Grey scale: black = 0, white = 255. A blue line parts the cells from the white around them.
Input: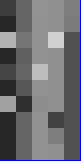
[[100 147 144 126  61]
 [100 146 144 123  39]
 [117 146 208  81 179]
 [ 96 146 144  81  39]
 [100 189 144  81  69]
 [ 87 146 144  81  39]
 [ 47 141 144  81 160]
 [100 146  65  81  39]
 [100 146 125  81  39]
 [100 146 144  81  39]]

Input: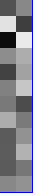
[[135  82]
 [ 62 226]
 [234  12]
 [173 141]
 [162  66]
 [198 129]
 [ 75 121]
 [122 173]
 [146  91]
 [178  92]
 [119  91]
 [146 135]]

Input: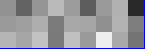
[[ 99 149 185 156  93 154 177  41 145]
 [159 174 123 168 166 144 179 125 154]
 [166 194 122 192 154 238 169 115 181]]

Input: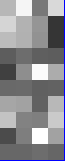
[[245 120 217 183]
 [178 149  53 213]
 [177 146  53 188]
 [109  95  93  93]
 [142 251 172  64]
 [106  96  98 105]
 [162  97 184 166]
 [130 127 202 195]
 [126 255 162  75]
 [103 109 102 103]]

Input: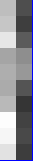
[[ 78 190]
 [ 62 198]
 [ 91 230]
 [142 165]
 [152 174]
 [ 84 171]
 [ 53 185]
 [ 66 253]
 [ 73 246]
 [ 61 226]]

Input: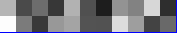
[[ 74 109  55 178  80  29 147 130 215  46 181]
 [123  57 152 164  83  82 220 158  67 105 253]]

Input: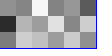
[[133 246 131 151  91 145]
 [181 157 225 135 206  43]
 [206 192 156 203 144 124]]

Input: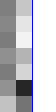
[[198 127]
 [229 135]
 [243 124]
 [180 144]
 [213 124]
 [ 38 146]
 [116 194]]
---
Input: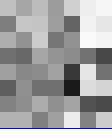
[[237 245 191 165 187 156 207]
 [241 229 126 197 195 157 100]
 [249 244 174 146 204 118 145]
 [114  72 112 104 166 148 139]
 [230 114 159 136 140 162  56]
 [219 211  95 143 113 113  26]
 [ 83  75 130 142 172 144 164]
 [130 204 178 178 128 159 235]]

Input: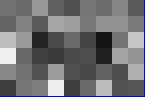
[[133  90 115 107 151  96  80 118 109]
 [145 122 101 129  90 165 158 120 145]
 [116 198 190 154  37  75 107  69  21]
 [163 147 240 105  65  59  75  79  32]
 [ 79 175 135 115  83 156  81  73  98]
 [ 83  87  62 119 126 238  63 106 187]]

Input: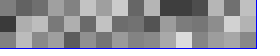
[[112 192 126  98 111 160 130 195 159 203 102 181  62  62  77 182]
 [210 179  58 174 189 121 175 106 194 109 114  83 156 124 118 141]
 [167 136 129 188 137 159  92 144 116 154 131 137 169 220 133 157]]

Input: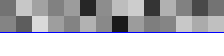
[[ 73 115 115 199 162 129 156  38 141 189 205  52 177 129]
 [171 192 132  93 218 158 131 178 137  26 156 126 133 200]]

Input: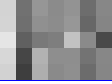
[[109 135 211 113 150 139 147]
 [103 133 212 111 144 140 151]
 [138  73 229  96 121 126 194]
 [115 135 215  70 178 142 142]
 [108 134 210  62 174 138 143]]

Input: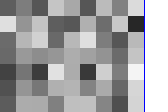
[[129 219  94 125  86 197 168  86 187]
 [200  39 223 148 195  94  87 176 109]
 [ 86 185 107 182 209 105 184 223 125]
 [107 196 105 153 141 150 173 161 147]
 [125 244  66 117  60 225 172  57 207]
 [104 214  81 149 119 176 180 131 170]
 [ 79 212  92 172 171 128 191 192 133]]
